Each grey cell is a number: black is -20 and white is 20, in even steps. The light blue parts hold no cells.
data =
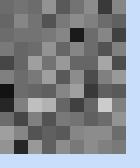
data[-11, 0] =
-3
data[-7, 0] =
-9
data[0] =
[-3, -2, -3, 3, -6, -2, 2, -11, 1]
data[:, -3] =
[2, 0, -3, -3, -4, -8, -11, -4, -5, 2, 2]
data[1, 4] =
-1
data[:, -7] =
[-3, -2, -2, -3, 5, -1, -4, 10, 0, -7, 4]
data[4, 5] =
-4
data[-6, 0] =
0
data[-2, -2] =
2
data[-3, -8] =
-9
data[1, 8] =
-5
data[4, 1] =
-4
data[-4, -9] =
-14
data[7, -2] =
12
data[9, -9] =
5
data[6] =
[-17, -3, -4, -5, 1, 5, -11, -5, -6]
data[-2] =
[5, 1, -7, -5, -6, 1, 2, 2, -3]
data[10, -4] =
-1
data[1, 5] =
2
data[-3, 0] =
-3
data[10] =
[3, -14, 4, -5, 2, -1, 2, 0, -1]
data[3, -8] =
-4
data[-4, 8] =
0

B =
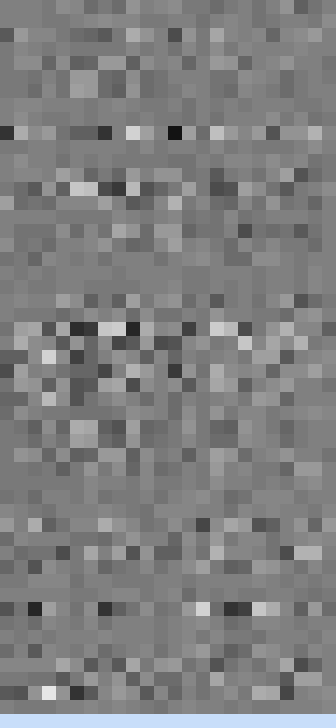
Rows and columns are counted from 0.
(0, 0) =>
0
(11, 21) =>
1
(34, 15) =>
2
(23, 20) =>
8
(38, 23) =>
1
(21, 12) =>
3
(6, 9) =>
3
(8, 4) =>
-1
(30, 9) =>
5
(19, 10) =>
0
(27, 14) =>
0
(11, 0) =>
0
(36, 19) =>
1
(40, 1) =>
-1
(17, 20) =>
-1
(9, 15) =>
10
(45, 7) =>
1
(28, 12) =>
-3
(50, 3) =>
-1
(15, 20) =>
0
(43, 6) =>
2
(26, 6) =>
-4
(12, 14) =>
-1
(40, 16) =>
-5
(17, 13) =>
0
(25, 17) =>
-1
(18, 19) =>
2
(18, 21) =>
-1
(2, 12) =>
-8
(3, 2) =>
0
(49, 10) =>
-6
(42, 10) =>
-1
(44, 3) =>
1
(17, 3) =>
-3
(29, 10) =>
1
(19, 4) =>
0
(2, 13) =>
3
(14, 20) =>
-2
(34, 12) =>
-1

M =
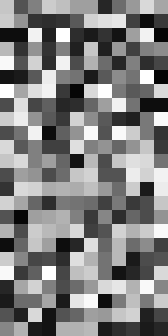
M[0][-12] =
11
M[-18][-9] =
18
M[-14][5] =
15
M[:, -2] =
[14, -18, 18, 0, -13, 20, -4, -18, -1, -1, 11, 14, 13, -16, -8, -8, 12, 2, -8, -9, 19, -1, -15, -16]
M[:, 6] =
[5, 13, -16, 11, 8, -16, 14, -4, 2, 19, 0, 9, 13, 10, -3, -11, -10, 15, 8, 12, 4, 19, 5, 9]
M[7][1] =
15
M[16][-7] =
14
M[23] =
[1, 8, -16, -17, 8, 8, 9, -16, -13, -11, -16, -14]
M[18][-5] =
-2
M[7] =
[-8, 15, -9, -5, -14, -13, -4, 5, 18, -2, -18, -18]
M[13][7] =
4
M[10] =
[14, -6, 0, -10, -10, 15, 0, 3, -4, 3, 11, -11]
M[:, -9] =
[12, -13, -15, -12, -13, 17, 18, -5, -6, -18, -10, 5, -8, 7, -13, 6, 9, 5, -8, 20, 0, 6, -17, -17]
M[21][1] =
-3
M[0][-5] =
-14
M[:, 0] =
[11, 12, -18, 9, 19, -17, 20, -8, 12, -8, 14, 11, -8, -12, 13, -7, 8, -18, 12, 19, -14, -16, -7, 1]
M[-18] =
[20, 6, 15, 18, -11, -19, 14, 20, -1, -6, -4, 14]
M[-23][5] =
-6
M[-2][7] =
4
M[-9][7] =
1
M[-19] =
[-17, -16, -6, 17, 0, -2, -16, -6, 2, -2, 20, -19]
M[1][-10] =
-12
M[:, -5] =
[-14, 15, -12, -15, -3, -6, 20, 5, -6, -7, 3, -8, -7, 4, -10, 1, -7, -4, -2, -2, 14, -18, 4, -16]
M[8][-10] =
3
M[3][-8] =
0
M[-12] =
[-8, 5, 3, -8, -3, 11, 13, -7, -7, 17, 13, 18]
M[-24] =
[11, -7, 0, 12, 10, 5, 5, -14, -3, 4, 14, 6]
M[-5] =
[19, -11, -5, 20, -9, 10, 12, -2, -17, -14, -9, 14]
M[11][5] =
-17

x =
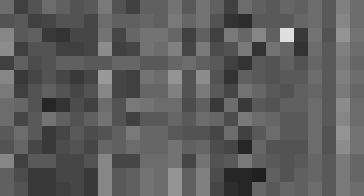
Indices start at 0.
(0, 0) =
-3
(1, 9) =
-5
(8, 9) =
-10
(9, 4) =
-9
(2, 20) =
15
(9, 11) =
-4
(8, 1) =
-9
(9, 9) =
-1
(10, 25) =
-2
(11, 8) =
-9
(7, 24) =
2
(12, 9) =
-5
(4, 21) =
-7
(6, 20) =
-7
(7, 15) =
-11
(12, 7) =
1
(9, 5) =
-6
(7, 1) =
-4
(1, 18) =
-6
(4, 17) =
-12
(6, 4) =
-7
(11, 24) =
-1
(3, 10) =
-2
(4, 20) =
-5
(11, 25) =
-4
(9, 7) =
-7
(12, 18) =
-15
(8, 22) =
-3
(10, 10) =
-4
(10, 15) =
-8
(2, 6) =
-9
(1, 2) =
-10
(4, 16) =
-10
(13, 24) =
-1
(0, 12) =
-2
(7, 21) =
-5

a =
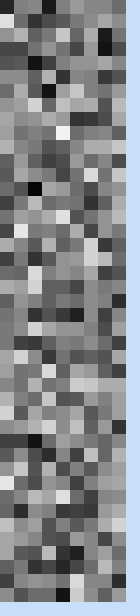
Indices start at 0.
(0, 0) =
-14
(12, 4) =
-9
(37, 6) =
-1
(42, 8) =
4
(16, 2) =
-1
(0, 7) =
1
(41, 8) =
-13
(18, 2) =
-12
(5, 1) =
2
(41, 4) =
-2
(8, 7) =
-8
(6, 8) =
4
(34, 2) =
-8
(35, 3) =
6
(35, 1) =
1
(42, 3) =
-3
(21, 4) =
-1
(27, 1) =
-2
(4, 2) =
-17
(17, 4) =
-5
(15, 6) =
-2
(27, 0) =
1
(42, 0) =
2
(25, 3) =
-11
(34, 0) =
16
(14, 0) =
-10
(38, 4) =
-8
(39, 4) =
-12
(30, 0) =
2
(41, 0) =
-10
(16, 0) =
-9
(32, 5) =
-10
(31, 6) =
-1
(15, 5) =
-7
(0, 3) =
-16
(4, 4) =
0
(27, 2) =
8
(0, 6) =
1

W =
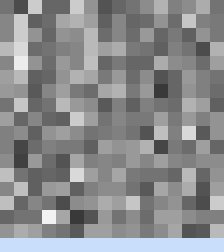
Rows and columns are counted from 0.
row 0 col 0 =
-2
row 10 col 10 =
8
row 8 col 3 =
-4
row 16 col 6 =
5
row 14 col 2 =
1
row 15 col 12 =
5
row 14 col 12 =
3
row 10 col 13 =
-3
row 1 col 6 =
5
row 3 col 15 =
8
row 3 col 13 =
-2
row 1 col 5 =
8
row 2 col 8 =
1
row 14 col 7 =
7
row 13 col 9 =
-2
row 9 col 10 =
-7
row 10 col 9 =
4
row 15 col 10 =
-3
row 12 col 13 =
9
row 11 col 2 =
4
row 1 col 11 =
3
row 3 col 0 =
9
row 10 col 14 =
5
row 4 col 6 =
10
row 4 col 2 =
3
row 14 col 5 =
2
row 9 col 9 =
-2
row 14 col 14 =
-8
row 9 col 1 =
2
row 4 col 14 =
-3
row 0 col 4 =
-4
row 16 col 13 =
-7
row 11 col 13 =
0
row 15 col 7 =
4
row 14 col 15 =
12

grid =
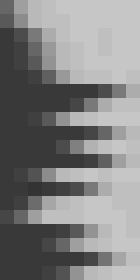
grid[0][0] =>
-4
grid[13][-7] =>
-11
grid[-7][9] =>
10
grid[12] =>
[-11, -10, -7, 2, 9, 10, 11, 10, 11, 11]
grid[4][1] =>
-10
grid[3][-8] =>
-4
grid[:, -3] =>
[11, 11, 10, 10, 11, 10, -8, 7, 11, -4, 10, -5, 10, 7, 11, 11, 9, 10, -2, 10]
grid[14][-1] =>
10
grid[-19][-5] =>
11
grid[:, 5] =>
[11, 11, 11, 10, 10, 9, -11, -9, 9, -11, 0, -11, 10, -8, 10, 10, -6, 5, -11, 3]
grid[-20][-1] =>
11
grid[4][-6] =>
9
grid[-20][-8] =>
9
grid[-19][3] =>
10
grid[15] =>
[-9, -4, 5, 10, 10, 10, 11, 11, 11, 10]
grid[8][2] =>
-10
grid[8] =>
[-11, -11, -10, -6, 3, 9, 10, 11, 11, 11]
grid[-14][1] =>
-11
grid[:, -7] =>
[10, 10, 7, 4, 3, -5, -11, -11, -6, -11, -11, -11, 2, -11, 6, 10, -11, -9, -11, -10]
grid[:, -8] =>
[9, 9, -1, -4, -6, -10, -11, -11, -10, -11, -11, -11, -7, -12, -3, 5, -11, -11, -11, -11]
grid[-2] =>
[-11, -11, -11, -11, -11, -11, -9, -2, 6, 10]
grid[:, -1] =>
[11, 11, 11, 11, 11, 10, 7, 10, 11, 9, 10, 9, 11, 10, 10, 10, 10, 11, 10, 11]
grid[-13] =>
[-11, -11, -11, -11, -11, -9, -1, 7, 10, 10]
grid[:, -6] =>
[11, 10, 10, 9, 9, 4, -11, -11, 3, -11, -8, -11, 9, -10, 9, 10, -10, -4, -11, -7]
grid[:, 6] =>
[11, 11, 11, 11, 11, 10, -11, -1, 10, -9, 8, -10, 11, -1, 11, 11, 3, 9, -9, 9]
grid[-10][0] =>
-11
